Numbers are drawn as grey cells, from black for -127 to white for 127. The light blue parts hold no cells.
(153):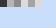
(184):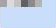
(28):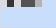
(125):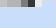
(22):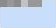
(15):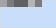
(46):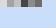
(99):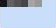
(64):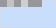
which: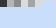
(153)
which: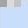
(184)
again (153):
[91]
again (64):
[24]
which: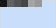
(99)

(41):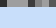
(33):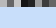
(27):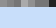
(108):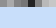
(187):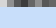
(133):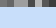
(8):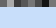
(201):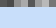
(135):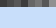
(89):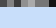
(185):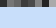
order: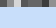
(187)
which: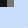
(8)

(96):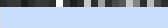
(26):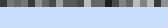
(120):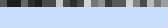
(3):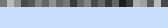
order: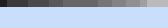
(26)
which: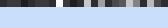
(96)
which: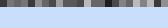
(26)
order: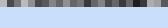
(3)

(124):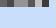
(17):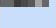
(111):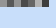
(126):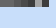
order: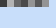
(111)
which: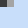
(126)
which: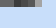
(17)
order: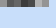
(111)

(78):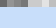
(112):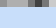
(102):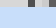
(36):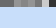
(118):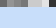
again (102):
[87]
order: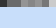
(36)

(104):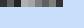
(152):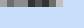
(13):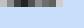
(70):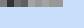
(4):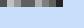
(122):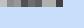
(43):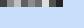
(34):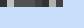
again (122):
[48]
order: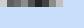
(13)

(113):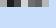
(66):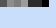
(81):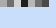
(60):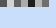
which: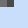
(81)
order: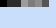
(66)
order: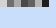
(113)
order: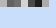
(113)

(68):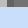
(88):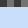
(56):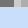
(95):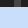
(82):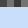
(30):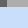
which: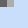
(30)
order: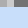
(56)
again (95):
[-95]
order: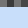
(82)
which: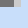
(56)
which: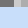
(56)
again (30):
[45]

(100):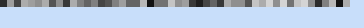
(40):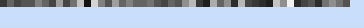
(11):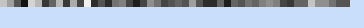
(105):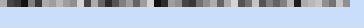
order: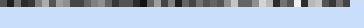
(11)
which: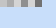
(100)
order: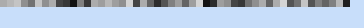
(105)
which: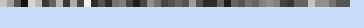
(11)

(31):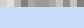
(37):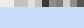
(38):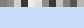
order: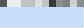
(37)
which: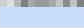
(31)
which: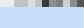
(37)
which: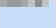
(31)

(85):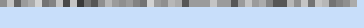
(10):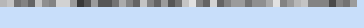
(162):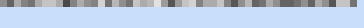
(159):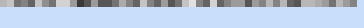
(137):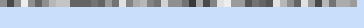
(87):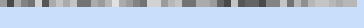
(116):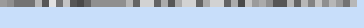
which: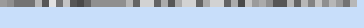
(116)
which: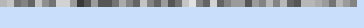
(159)

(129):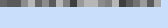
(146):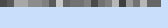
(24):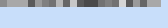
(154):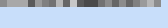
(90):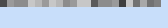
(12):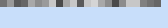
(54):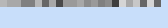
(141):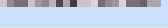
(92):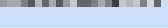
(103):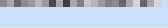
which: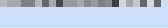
(54)
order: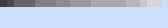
(54)

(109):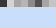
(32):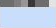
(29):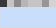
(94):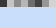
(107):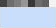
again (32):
[-18]
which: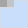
(109)
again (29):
[68]

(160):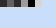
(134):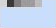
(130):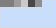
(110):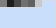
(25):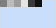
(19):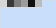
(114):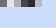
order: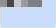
(130)
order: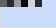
(160)
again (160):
[-83]
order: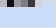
(19)

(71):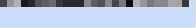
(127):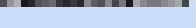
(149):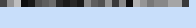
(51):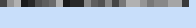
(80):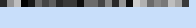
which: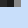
(149)
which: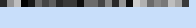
(80)

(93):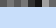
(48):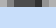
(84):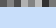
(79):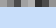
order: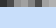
(79)
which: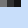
(93)
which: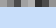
(79)
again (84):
[3]
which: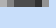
(48)
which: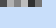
(84)

